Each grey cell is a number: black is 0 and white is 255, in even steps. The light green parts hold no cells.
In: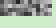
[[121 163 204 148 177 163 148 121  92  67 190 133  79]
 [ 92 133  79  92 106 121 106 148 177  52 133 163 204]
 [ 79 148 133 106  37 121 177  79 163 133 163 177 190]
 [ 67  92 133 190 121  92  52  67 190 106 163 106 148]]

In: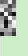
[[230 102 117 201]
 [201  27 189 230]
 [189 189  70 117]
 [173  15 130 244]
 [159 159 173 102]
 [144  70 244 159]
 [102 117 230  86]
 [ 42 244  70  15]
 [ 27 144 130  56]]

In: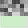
[[180 138 112 210 210 138 125]
 [154 167 125 112 180  59 180]
 [100 138 180  71  71 154 167]
 [ 85  71 210 154 167 125 210]]

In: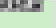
[[154 182 154 140 167 127 140 127 112 127 167]
 [140  97 182  97 182  84 112 212 140 140 154]
 [ 84  84 197  54 112 127 167 197  69  42 167]]

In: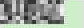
[[219 178  39 163 219 136  39 110 193 163  81  54 110 151 163 124]
 [193  66  81 207 110 207  66 110 124 136 110 163 178 136 178 231]
 [178  66  97 207 110 193  54 110 110 136 124 163 136 124 178 244]
 [163 110  97 136  81 163  97 136  81 193 124 151 124 136 151 231]
 [ 81  97 151 178 124 219  97 110  54 151 193 178  66  81  66  97]
 [ 66  97 124 193  97 163  81  54  54 151 207 193  66 151  54 136]]

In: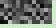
[[140  50 140  50  94  78  35  21 140  21 109  35  94]
 [125 109  78  50 125  50  64  35 154  35  50  78  94]
 [ 78  78  35  94  64  64 109 140 125  78 125 167 109]
 [ 35 167  21  94  94 140 154 109  64 154  35 125  94]
 [ 21 154 109  64 109  50 125  94  35 125   7  64  50]
 [  7  21 198 125 109  50  78 167  64  64 167  78  78]]
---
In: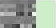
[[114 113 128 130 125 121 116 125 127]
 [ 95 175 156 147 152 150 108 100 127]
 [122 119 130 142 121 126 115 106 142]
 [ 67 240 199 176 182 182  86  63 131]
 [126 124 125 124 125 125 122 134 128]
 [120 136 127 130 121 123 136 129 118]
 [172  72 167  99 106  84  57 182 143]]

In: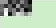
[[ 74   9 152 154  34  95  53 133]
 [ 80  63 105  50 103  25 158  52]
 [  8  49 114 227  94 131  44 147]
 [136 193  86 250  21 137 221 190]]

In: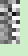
[[185  67 105  88 159]
 [249 244 178 131  88]
 [224 166 221 194  48]
 [ 16  87  58 100 193]
 [253 243 177 130  89]
 [188  63  98  90 159]
 [254 246 178 129  86]
 [ 72 174 141 154 108]
 [254 244 176 132  89]
 [ 75 187 159 159  99]
 [227 134 131 102 131]]

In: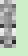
[[185 222 227 154]
 [149 108 133 149]
 [160 153 151 198]
 [126 175 200 143]
 [144 206 168 153]
 [140 163 180 155]
 [123  56  62 142]
 [153 239 238 188]
 [171 231 226 166]
 [153 125 126 137]
 [182  40  70 159]
 [120 181 200 126]]

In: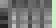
[[ 88  92 154 145 110  67  93  88  73 106 102  83 120]
 [ 94  94 140 135 108  79  99  93  83 108 101  90 114]
 [119 117  87  91 108 127 113 116 121 103 116 115 104]
 [132 134  67  71 108 150 113 128 138  94 127 125  97]
 [150 160  43  39 113 183 112 142 157  76 150 134  91]
 [129 129  72  77 109 144 114 125 135  98 122 121  99]
 [155 167  35  32 112 192 114 149 160  72 156 138  89]]

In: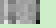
[[157  75 149 187 125 126 168 157 160 164]
 [153 115 151 196 150 151 159 161 171 147]
 [151 114 152 194 149 148 157 164 174 144]
 [156  74 146 190 126 131 172 154 167 160]
 [147  74 153 170 119 113 149 169 175 148]
 [148  17 152 230 146 105 203 172 166 172]]

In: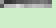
[[116  97 149  52  54  67  85  86  95 105 113 111 122]
 [167 163  90 185 191 194 217 196 168 180 193 186 185]]

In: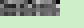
[[ 83   4  52 108 165 144 137 128  91  19 110 191 148 134 143]
 [105 202 134  53  42  33 128  44 106 165  59 111  63  86  94]
 [ 99 100  99  97 106 100 113  98 101  98  97 120 105 107 108]
 [ 93 135 100  62  84  64 144  64  98 110  68 162  93 107 119]]

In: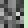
[[ 77  59 132  54 134 146]
 [ 65  69  72  84 136 145]
 [ 51 106 159  52  95 130]
 [216  44 183  89  62 112]
 [ 24 170  88 130 163 105]
 [125 152 112  73 114 103]
 [ 68  29 156  38 121  94]]
